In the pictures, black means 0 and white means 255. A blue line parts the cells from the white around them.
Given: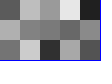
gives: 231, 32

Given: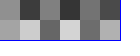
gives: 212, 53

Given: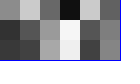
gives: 246, 16

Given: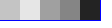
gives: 230, 35

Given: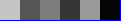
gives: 197, 4

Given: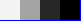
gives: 243, 0

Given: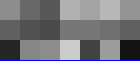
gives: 204, 19
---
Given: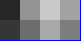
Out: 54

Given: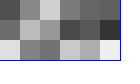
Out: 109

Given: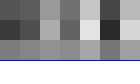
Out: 59

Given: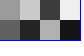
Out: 97

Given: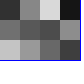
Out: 112

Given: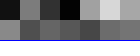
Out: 137

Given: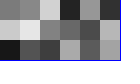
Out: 203
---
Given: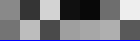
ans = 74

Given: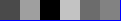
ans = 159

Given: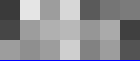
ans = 157

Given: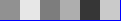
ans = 231

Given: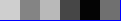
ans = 132

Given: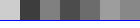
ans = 128

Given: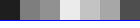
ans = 145

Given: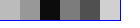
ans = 152

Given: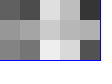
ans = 131

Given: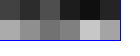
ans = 143
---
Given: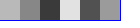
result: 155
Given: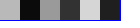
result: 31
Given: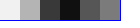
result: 123
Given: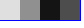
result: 77
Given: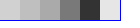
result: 230
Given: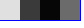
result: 107
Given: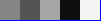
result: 244
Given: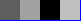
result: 192
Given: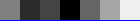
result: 239
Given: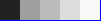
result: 249
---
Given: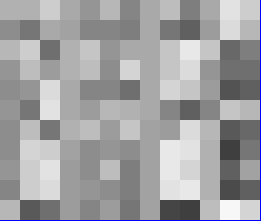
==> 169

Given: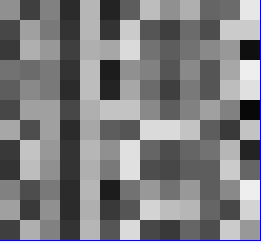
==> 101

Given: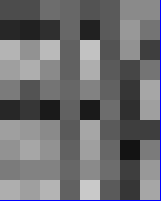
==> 90

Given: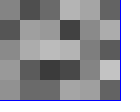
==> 180

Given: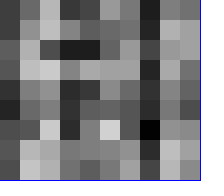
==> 29

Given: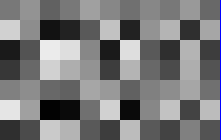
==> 120

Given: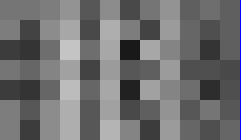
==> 95

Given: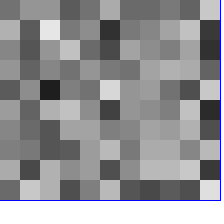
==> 121

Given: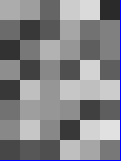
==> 204
